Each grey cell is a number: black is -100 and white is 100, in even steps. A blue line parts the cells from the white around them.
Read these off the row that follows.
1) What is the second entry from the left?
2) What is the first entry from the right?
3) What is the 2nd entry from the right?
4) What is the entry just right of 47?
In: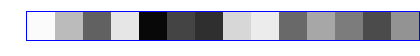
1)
47
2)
15
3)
-41
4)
-24

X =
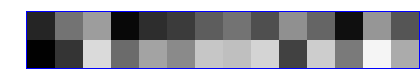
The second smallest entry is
-94
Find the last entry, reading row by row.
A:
34
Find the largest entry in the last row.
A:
92
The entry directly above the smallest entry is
-71
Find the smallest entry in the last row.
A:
-99
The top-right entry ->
-33

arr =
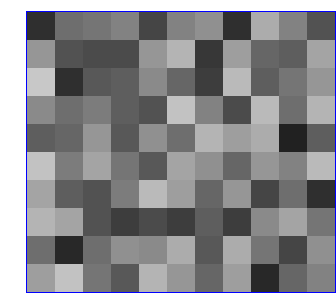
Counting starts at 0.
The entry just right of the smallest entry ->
-26
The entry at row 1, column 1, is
-36
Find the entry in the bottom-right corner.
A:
2
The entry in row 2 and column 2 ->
-31
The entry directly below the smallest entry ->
2
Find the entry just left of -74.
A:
35
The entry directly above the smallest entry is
-14
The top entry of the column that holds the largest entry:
-63
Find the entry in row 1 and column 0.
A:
18
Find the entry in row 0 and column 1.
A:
-14
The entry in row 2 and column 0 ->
57
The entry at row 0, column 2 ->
-8
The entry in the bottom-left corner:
24
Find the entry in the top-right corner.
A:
-36
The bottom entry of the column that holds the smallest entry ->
-20
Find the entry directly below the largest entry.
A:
8

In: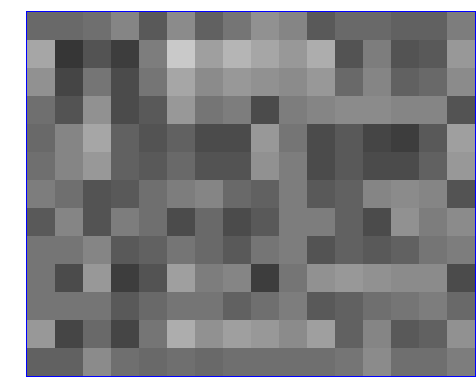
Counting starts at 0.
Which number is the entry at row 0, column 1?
-18
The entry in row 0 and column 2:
-13
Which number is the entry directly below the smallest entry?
-46
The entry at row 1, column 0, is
30
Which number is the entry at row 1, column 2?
-35
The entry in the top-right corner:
-2
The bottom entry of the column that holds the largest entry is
-13
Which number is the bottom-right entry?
-2
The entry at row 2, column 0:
14
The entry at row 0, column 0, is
-18
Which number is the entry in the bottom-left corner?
-24
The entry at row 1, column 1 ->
-58
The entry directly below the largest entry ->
30
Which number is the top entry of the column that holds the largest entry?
9

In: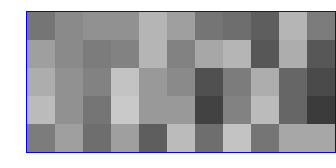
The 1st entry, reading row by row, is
-8
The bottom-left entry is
-3
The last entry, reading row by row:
31
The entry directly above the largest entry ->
53
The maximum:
58
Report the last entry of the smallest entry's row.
-54
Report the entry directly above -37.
31
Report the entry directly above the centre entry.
2
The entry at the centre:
8
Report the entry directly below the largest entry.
25
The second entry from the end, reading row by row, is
31

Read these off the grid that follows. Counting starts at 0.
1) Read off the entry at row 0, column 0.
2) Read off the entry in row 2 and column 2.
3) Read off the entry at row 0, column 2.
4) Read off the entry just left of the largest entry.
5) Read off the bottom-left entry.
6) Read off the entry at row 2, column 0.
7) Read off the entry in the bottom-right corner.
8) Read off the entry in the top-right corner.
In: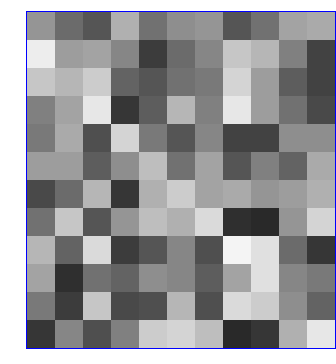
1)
17
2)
60
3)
-33
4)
-38
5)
-58
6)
55
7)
81
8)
33
